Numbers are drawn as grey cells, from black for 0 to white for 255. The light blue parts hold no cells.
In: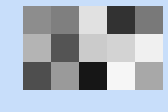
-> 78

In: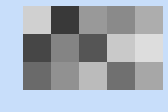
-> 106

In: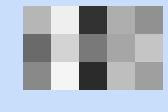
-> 137

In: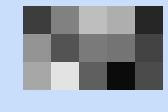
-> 167

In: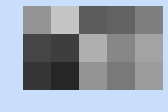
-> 54

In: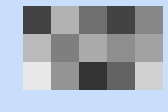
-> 232

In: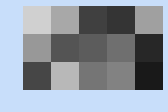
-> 70
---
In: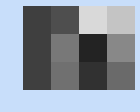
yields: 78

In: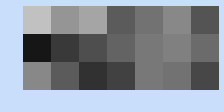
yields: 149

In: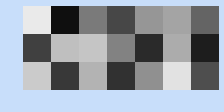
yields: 15

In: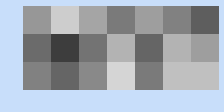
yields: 205

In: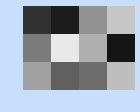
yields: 28

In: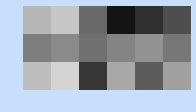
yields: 198
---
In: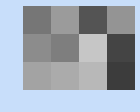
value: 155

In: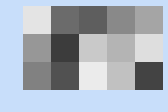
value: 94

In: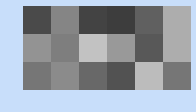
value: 61

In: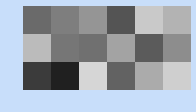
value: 84

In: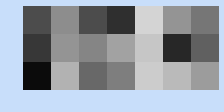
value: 212

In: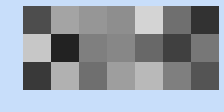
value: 212

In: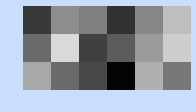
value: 49
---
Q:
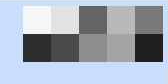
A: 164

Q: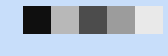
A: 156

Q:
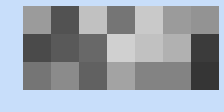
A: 131

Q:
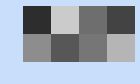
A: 118

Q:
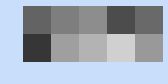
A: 208

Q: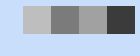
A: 161
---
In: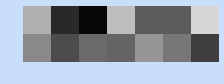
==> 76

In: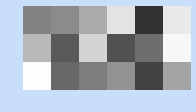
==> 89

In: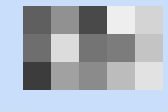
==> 220

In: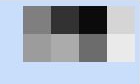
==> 171

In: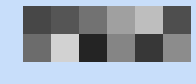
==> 210

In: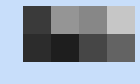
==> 30

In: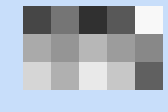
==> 149
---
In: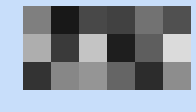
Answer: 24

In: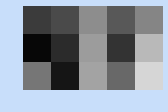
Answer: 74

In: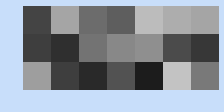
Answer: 165

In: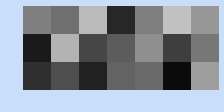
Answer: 111

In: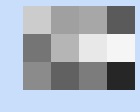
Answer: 160

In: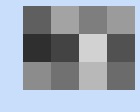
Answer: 163

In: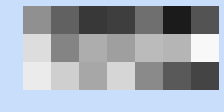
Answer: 97

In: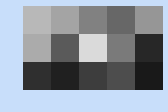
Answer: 164
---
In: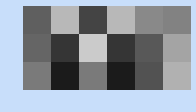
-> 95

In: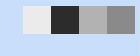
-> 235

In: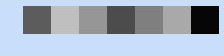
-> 92

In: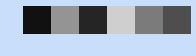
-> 17

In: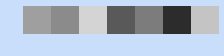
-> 159

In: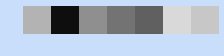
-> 179
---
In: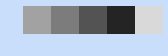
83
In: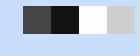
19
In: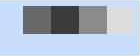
59
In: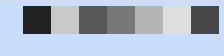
181
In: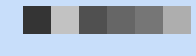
102
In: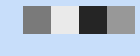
234
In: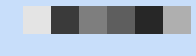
94
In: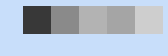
179
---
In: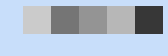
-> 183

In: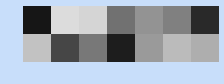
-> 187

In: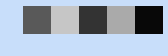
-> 170

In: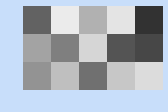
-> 199

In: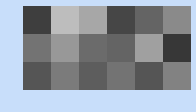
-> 85

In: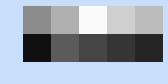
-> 53

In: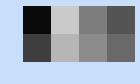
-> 140
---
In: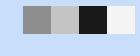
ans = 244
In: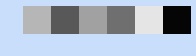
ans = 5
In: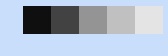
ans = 228
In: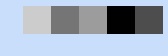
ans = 77
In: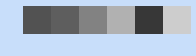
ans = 205
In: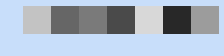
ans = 156
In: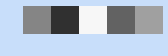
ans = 160
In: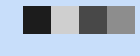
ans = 141
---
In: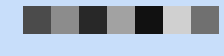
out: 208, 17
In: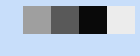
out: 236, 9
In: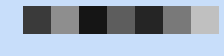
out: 192, 21
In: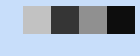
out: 194, 13
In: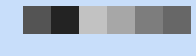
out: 194, 35
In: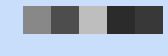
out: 190, 43
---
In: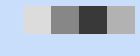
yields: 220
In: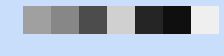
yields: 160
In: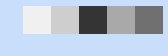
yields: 240
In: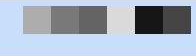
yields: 173
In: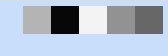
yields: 180
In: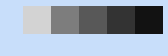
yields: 211
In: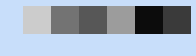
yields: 204
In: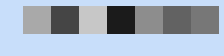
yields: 169
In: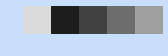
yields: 219
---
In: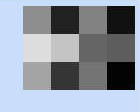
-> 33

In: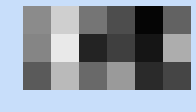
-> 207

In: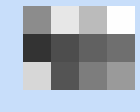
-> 231

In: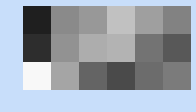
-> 138

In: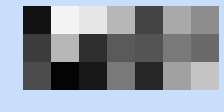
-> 244

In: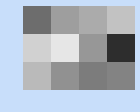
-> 158
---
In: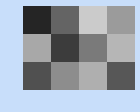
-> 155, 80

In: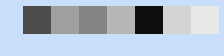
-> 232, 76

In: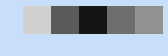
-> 146, 208

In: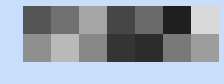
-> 217, 143

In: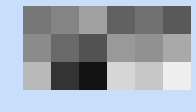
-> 89, 185

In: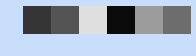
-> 109, 53

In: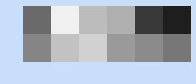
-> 30, 133
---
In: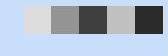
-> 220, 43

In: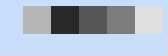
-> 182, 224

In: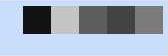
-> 18, 123

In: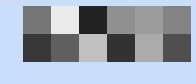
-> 117, 79

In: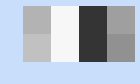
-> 179, 145

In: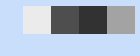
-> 235, 163

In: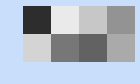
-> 45, 170
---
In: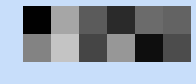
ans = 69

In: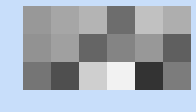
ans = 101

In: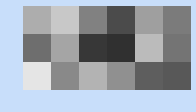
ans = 55

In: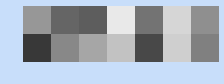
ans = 166

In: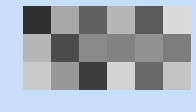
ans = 138

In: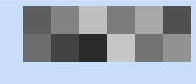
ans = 42
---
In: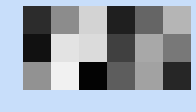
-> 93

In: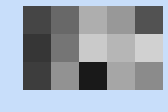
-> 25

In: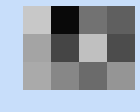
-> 135

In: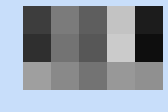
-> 115

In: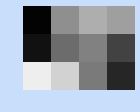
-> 210

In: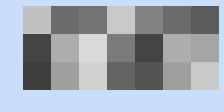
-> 84

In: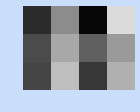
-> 190
